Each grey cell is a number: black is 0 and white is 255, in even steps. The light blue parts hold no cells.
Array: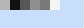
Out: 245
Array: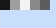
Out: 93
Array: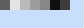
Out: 61
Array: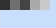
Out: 202
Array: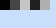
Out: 175
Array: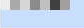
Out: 160
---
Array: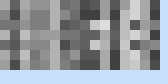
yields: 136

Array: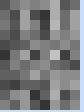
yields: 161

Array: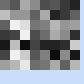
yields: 203

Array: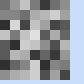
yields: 151

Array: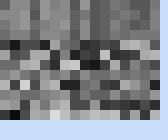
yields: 149

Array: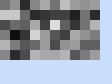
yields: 124

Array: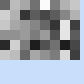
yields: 92
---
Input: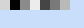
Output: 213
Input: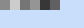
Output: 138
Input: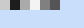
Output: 203
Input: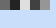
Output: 106
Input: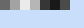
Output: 104
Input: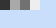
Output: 51
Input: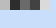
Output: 188
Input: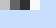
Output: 194
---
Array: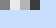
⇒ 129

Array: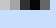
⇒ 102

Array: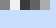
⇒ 131

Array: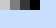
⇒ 54

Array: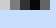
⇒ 100

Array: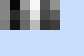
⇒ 186

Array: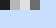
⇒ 108

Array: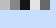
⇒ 135
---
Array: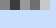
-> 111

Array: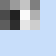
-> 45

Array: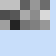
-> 77

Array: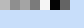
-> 100

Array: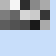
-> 45

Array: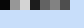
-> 28
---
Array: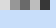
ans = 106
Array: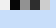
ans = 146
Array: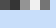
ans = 148
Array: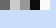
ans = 151
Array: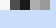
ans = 25
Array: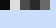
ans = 75
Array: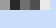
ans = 112
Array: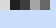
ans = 61
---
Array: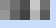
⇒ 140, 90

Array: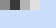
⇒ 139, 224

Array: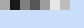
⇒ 168, 188

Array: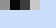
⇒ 145, 199

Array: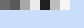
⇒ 107, 246

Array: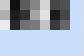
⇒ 204, 102

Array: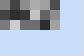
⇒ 132, 160

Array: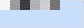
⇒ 246, 116
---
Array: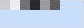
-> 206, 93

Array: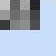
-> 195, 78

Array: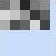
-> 110, 67

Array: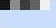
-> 22, 240

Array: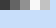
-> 58, 194

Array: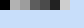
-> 0, 206
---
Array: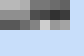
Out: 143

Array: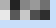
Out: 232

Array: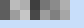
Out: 94

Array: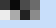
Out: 236

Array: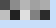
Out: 191

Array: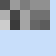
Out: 176

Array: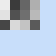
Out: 226

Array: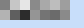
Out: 179
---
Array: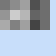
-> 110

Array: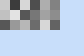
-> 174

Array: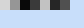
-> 194

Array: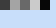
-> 7

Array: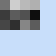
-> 59

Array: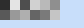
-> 185

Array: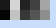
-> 165

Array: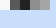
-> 165

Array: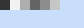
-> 141

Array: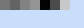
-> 3
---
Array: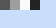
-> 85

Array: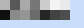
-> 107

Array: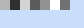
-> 91

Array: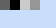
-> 97

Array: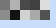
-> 19

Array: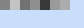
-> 143

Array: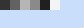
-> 181

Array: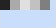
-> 170

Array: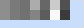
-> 132

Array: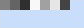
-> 248
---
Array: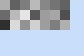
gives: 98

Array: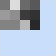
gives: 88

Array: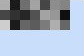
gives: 132

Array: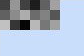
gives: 161

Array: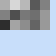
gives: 129

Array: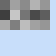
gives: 150

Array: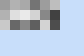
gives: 190
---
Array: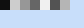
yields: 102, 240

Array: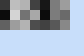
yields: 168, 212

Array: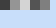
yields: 212, 212

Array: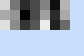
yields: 74, 235

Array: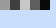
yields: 199, 199

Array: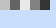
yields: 233, 233

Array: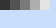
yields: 122, 227
